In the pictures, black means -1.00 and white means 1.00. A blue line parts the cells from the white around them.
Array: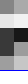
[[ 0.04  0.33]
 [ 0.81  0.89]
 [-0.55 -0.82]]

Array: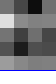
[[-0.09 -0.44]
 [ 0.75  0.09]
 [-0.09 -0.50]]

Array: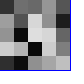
[[-0.61 -0.13]
 [ 0.24 -0.35]
 [ 0.15 -0.91]]

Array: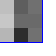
[[ 0.50 -0.26]
 [ 0.56 -0.17]
 [ 0.43 -0.65]]

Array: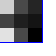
[[ 0.62 -0.43]
 [-0.48 -0.76]
 [ 0.77 -0.43]]

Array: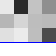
[[ 0.82 -0.67]
 [ 0.43  0.67]
 [ 0.76  0.84]]

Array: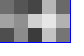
[[-0.14 -0.33]
 [ 0.27  0.12]
 [-0.39  0.09]]

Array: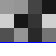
[[ 0.20  0.17]
 [ 0.62 -0.83]
 [-0.37  0.16]]
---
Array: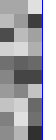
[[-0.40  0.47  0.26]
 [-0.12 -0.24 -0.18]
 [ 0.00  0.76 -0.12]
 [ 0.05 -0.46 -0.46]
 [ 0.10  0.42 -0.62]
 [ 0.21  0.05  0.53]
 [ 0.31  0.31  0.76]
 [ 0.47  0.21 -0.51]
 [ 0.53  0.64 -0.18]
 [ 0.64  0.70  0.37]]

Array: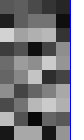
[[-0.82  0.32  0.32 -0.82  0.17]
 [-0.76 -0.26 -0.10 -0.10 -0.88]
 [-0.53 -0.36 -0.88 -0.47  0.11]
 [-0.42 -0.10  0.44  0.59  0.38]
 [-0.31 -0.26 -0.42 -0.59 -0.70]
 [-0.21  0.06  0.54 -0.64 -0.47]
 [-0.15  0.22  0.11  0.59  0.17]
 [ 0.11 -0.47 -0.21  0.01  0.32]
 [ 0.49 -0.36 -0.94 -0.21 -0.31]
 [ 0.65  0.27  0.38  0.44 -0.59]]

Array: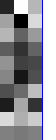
[[-0.78  0.32 -0.61]
 [-0.72  0.99  0.43]
 [-0.38 -0.16  0.49]
 [-0.27 -0.61 -0.22]
 [ 0.00 -0.05  0.00]
 [ 0.05 -0.83 -0.38]
 [ 0.15 -0.50 -0.44]
 [ 0.27 -1.00  0.71]
 [ 0.43 -0.22  0.21]
 [ 0.71  0.37  0.60]]

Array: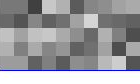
[[-0.18 -0.34  0.05 -0.24 -0.12  0.27  0.67 -0.12 -0.18 -0.24]
 [-0.06 -0.06 -0.50  0.56  0.39 -0.29  0.05  0.11  0.27  0.33]
 [ 0.22  0.22 -0.24  0.00 -0.29  0.11  0.05  0.45  0.61 -0.34]
 [ 0.39  0.00  0.33  0.05  0.17 -0.24 -0.12  0.27 -0.39  0.33]
 [ 0.51  0.27  0.51  0.56  0.33  0.11 -0.18  0.39  0.00 -0.39]]

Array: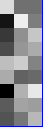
[[-1.00  0.39  0.82]
 [-0.84  0.87 -0.02]
 [-0.56  0.13  0.55]
 [-0.41  0.18  0.34]
 [-0.35 -0.07  0.44]
 [-0.29  0.28  0.23]
 [ 0.34 -0.23 -0.18]
 [ 0.49  0.61  0.03]
 [ 0.72 -0.12 -0.12]]

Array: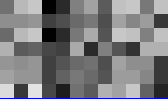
[[-0.17  0.45  0.56 -0.99 -0.67 -0.06  0.33 -0.34  0.56  0.51  0.00  0.51]
 [-0.11  0.45  0.56 -0.99 -0.67  0.00  0.27 -0.29  0.51  0.56 -0.06  0.51]
 [ 0.11  0.11  0.17 -0.50 -0.39 -0.17 -0.06 -0.39  0.27  0.05  0.22 -0.56]
 [ 0.17  0.11  0.17 -0.50 -0.34 -0.17 -0.11 -0.39  0.27  0.11  0.11 -0.56]
 [ 0.27  0.17  0.17 -0.50 -0.23 -0.06 -0.17 -0.34  0.22  0.22  0.05 -0.56]
 [ 0.39 -0.29 -0.23 -0.44 -0.50  0.33 -0.67  0.00 -0.34 -0.61  0.39  0.39]
 [ 0.72 -0.56  0.78 -0.44 -0.77 -0.11 -0.29  0.39  0.27  0.56 -0.23 -0.72]]

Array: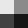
[[-0.48 -0.83]
 [ 0.82  0.08]]

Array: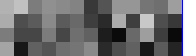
[[-0.03 -0.45 -0.45 -0.03 -0.45 -0.13 -0.24 -0.77 -0.92 -0.18  0.24 -0.51
  -0.92]
 [ 0.29 -0.82 -0.24 -0.34 -0.13 -0.08  0.08 -0.67 -0.39 -0.24 -0.82 -0.29
  -0.72]
 [ 0.35 -0.39 -0.29  0.08 -0.29 -0.18 -0.51 -0.67  0.35 -0.51  0.57 -0.39
  -0.56]
 [ 0.40  0.51 -0.03  0.13  0.08  0.03 -0.56 -0.34  0.18  0.18 -0.08 -0.13
   0.24]]

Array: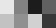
[[ 0.52  0.13  0.64 -0.57]
 [ 0.81  0.02 -0.78 -0.25]]
